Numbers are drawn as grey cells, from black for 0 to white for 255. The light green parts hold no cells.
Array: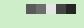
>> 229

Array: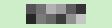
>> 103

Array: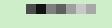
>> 126

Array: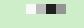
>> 32

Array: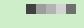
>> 179

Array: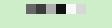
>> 175

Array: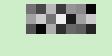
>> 173

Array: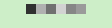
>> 112

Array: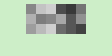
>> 207

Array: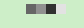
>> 49
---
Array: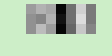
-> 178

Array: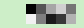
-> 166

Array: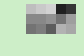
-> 146

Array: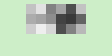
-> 142

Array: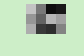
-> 183

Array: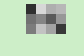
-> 90

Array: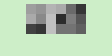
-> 192

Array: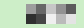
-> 198
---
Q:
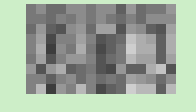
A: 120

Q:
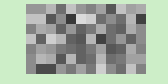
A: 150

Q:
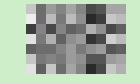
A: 198

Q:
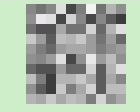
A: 135

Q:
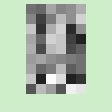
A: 113

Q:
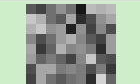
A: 90

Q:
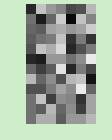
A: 39

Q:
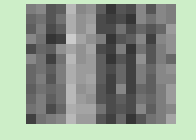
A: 125
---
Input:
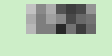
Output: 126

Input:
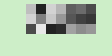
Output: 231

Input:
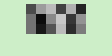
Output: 24

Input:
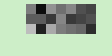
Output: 33

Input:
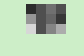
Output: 79

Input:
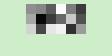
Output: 71

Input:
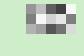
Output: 159
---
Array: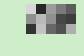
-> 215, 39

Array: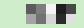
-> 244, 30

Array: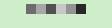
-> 199, 40

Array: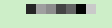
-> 201, 4

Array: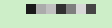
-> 215, 25

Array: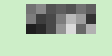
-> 218, 30

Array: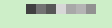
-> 215, 64

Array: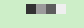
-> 239, 50

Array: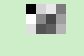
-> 254, 1
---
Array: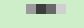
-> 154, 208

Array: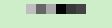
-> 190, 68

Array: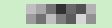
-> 191, 145

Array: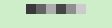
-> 57, 203

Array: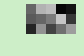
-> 102, 157

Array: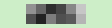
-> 146, 180

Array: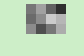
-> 119, 172
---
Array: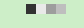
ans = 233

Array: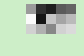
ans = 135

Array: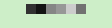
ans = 151

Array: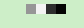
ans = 243

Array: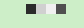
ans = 208

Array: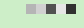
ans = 81
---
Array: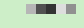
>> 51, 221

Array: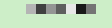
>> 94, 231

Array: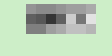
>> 96, 226

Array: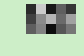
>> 182, 203

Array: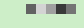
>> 159, 211

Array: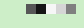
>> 246, 246

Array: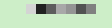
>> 168, 212

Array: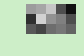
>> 146, 209
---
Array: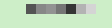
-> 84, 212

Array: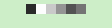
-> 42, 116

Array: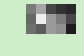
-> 123, 29

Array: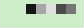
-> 22, 118

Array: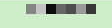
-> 133, 56

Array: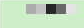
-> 172, 228

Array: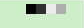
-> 4, 173

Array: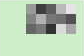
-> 154, 166
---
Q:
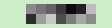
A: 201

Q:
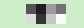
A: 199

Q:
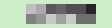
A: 201

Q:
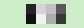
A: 172

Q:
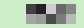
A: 75

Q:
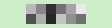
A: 39

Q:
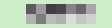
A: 187

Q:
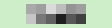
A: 97

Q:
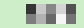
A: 104
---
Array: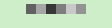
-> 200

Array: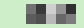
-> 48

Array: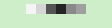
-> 137

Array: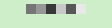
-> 87

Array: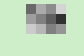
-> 158

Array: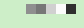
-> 46
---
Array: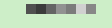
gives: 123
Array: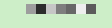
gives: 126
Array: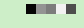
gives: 124
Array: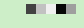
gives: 158
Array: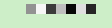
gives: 146
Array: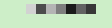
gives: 98
